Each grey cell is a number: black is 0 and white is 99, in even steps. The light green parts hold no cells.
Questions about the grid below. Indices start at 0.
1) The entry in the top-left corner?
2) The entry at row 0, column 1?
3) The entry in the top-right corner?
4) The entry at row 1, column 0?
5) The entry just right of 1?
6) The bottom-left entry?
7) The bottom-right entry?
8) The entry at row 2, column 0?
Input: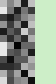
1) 74
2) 52
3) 74
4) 90
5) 40
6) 85
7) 6
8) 23

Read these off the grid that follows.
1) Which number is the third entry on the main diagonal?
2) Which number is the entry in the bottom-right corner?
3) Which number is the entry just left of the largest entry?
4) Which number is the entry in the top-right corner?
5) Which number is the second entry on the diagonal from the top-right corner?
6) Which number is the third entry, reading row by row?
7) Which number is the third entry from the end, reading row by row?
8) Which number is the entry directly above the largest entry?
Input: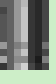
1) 59
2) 27
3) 65
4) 27
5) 16
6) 59
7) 27
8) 54

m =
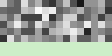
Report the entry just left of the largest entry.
69
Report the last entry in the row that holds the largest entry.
20
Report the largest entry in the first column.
81
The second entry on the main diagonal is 37
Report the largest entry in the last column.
57
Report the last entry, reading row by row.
31
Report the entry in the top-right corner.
31
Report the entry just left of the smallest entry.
31
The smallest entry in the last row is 20
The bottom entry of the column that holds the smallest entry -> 37
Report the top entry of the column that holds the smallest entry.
9
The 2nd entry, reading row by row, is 47
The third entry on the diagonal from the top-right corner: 57
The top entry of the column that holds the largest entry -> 69
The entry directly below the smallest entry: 69
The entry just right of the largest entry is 86
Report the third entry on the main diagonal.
69
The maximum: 97
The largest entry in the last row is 86
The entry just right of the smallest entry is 57
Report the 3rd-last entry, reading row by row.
57
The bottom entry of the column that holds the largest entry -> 63

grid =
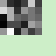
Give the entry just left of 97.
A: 58
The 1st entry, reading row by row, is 63
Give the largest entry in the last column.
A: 52
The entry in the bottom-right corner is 40
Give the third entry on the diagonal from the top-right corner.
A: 35
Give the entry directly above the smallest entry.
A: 6
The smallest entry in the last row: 12
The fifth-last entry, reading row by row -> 97
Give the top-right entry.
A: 24

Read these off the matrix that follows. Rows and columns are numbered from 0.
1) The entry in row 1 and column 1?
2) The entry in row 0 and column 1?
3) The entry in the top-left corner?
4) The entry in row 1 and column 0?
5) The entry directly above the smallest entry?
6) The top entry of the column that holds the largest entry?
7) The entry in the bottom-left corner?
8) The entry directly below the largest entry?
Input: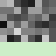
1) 45
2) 72
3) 66
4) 45
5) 56
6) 28
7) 72
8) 23

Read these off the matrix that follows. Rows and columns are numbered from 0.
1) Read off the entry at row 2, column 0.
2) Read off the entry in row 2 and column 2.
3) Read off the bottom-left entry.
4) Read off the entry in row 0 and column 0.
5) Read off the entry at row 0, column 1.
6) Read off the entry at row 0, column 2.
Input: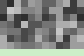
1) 18
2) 23
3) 67
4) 33
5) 18
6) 67

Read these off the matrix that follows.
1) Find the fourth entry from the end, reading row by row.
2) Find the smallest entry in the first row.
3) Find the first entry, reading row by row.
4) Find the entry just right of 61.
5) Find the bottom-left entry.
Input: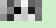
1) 84
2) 32
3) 73
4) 95
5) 55
